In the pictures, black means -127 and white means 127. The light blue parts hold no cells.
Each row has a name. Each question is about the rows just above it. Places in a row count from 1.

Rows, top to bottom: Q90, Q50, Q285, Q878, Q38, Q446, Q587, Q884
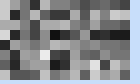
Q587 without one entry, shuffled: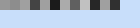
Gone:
[97]
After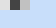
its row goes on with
[23]
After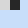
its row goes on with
[ -10  -59   13 -110  -79  -41   23  -88  -79 -100 -100]
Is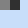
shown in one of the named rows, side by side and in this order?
yes
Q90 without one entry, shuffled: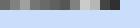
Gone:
[-50]

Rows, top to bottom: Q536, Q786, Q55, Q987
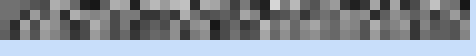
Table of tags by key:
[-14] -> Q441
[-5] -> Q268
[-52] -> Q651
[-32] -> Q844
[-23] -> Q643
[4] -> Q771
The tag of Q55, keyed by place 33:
Q268
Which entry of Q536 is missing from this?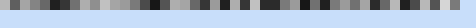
[-64]
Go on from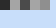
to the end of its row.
[ -32  -84  -52   46    4  -52   -5  -84  -52  -32  -52   15  -52   15
   27 -104  -52  -23  -73  -52   56  -14   27  -23   15   37   -5  -23
   15    4  -43   46  -14    4   27  -73    4  -43  -32  -43   15]

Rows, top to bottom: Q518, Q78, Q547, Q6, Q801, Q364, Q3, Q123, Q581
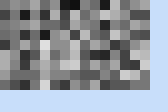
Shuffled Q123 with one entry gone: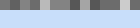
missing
[25]
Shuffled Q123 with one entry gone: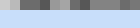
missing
[-30]
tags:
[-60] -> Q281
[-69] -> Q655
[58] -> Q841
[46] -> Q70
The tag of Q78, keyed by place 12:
Q70

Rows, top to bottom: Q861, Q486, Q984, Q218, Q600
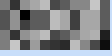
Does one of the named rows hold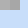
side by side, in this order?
no
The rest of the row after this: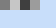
[ -64  -76  -85   60    7  -55 -114]
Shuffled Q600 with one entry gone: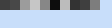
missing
[-85]
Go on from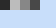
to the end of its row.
[-114]
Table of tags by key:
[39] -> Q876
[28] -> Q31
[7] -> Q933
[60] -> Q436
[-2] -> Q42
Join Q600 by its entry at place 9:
Q933

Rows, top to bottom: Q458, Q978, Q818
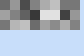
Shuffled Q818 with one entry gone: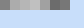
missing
[11]
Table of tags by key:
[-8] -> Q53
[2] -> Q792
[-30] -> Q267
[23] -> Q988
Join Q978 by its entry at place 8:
Q988

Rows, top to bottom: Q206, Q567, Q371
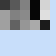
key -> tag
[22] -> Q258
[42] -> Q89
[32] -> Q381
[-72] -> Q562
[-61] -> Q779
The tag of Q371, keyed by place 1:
Q381
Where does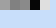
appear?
Q567
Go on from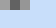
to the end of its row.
[  42 -100]
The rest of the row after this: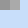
[-100]
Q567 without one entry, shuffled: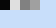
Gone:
[10]

